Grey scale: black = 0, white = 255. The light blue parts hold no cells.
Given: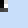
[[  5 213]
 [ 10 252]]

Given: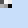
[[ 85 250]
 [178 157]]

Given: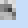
[[217 176]
 [134 125]]

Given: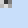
[[207  53]
 [187 221]]

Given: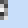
[[ 79 119]
 [202  75]]

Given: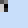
[[ 82 133]
 [206   3]]

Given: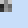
[[193 132]
 [ 35 139]]
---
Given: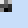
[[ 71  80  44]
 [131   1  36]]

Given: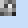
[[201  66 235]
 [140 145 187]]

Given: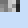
[[137 125 198]
 [154 125 160]]

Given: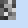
[[ 59 167 164]
 [108  56 153]]

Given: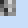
[[ 89 144 173]
 [120  46 200]]

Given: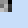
[[113 182  53]
 [192 162  44]]
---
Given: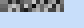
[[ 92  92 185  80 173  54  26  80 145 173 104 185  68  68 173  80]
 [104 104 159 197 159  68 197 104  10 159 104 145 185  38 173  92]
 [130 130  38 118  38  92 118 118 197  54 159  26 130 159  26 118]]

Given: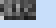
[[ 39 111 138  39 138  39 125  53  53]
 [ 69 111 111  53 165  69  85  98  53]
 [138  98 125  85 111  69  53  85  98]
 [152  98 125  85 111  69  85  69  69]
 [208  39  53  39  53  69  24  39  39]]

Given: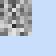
[[ 75 213 156  75 213 142 170 156]
 [ 90 170 199  75 185 128 142 116]
 [116 116 213 226 185  90 128 213]
 [128 185 102  90 128 199 142 185]
 [142 185 142 102 128 185 156 170]
 [156 185 102 226 156 102 170 142]
 [170 128 185 226 199 226 156 170]
 [199 170 128 213 142 199 156 116]
 [213 199 213  46 116 116 170 156]]

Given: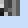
[[ 23 188  66 133  93]
 [ 37  79 105 133  93]
 [188  79  66 133  93]
 [215  79  66 133  93]]

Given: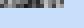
[[ 67 123 155 123  67  83  24  52  97  52  67 196 139  67 184 155]
 [155  83 184 123 139 109 109  40  83  40 123 184 139 109 170  83]]

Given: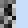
[[ 53 158  69 188]
 [ 85 143 188  23]
 [115  85  10 216]
 [129 100 129 100]
 [143  53  10 173]
 [158  53  23 216]
 [173  23  38 173]]

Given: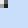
[[162  30]
 [232  90]]
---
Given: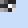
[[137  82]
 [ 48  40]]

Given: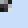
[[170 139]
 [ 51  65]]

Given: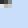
[[ 46  70]
 [229 189]]

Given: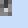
[[135  58]
 [ 98  65]]

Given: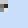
[[203 200]
 [113  45]]

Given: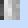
[[ 57 229]
 [ 79 223]]

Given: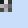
[[ 26 223]
 [177 151]]

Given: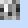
[[226 194]
 [139 243]]

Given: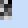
[[ 79 200]
 [135  33]]
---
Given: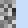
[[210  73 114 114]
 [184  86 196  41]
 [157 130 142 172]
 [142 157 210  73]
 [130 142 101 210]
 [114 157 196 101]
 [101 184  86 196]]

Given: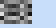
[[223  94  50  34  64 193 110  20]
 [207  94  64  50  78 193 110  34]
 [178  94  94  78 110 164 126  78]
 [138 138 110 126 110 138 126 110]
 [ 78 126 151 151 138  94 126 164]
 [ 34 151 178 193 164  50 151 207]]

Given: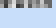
[[168  58 181 226  58  88 211  88 168 141 181 153 103]
 [129  73 141 211 116 129 197 116 153 116 197 103 103]]

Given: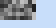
[[146  89  76  60 102  47  60  89 191]
 [118 118 161 118 161 146 102 133 191]
 [ 89 146 133  76 102  60 118 146  32]
 [ 76 102  76 175 118 191 175  60 191]
 [ 47  60 146 102 133 161  89  76  32]]

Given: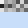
[[240 157 181 157  79 212  91]
 [224 169 196 181 119 169 105]
 [ 34 131  79 145 212 119 196]]

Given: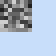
[[206 206 113  88 153  63  63 113]
 [192  88 141 113 180 218  88  48]
 [180 180 153 141 128 128 128 167]
 [141  75 128 206 101 167 113  63]
 [101 192 101 101 101 167  88 101]
 [ 75 180  63 153 141 180 113  32]
 [ 63  48 141  75  88 141 206 167]
 [ 32  75 206  75  75  63 153 128]]

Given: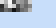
[[222 179 247  78 165 149 121 206]
 [ 62 106  90  19  62 106 121 179]
 [ 46 149 235 206  78 133 106 133]]

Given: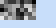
[[232 128 187 156  87  56 216 114 114]
 [187  99  56  56 114  32  87  72   4]
 [156 187  99 156  44  19 114  87 187]
 [ 72 128 143 172 172  72 200 200  99]
 [  4  72 143 172  32 128  56 216 143]]
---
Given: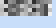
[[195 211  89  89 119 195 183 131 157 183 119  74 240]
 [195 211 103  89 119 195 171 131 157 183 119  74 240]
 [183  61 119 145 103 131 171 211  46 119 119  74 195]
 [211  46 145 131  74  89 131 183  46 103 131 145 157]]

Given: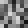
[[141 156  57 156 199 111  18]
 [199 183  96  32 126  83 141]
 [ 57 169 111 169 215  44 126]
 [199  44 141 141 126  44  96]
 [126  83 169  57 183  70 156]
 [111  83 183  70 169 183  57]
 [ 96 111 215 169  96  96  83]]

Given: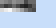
[[ 90  58  74 105  74  46  33  58  90]
 [144 131 118 144 131 131  74 105 105]
 [218 234 246 205 189 159 118  90  74]]

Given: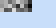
[[190  82  94 217 109  94 122  66]
 [162 175 109 149 204 162 134  50]
 [149 175 204 122  50 190  82   8]]

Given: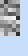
[[153 125  85  97 140]
 [125 125 109 179 109]
 [ 97 166 125 109  85]
 [179  59 140 166 179]
 [191 140 153  97 153]
 [153 166 191 166 216]
 [216 140 203 203  45]
 [179 125 216 191 140]
 [203 231 231 243  45]]

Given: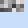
[[ 72  88 101 223 133 162]
 [177 207 147  57 147 101]
 [117 191 162 133 223 207]]

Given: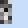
[[152 228  57]
 [ 96 109  84]
 [ 57 164 125]
 [189  19 152]
 [125 201 164]
 [ 45  72 213]]
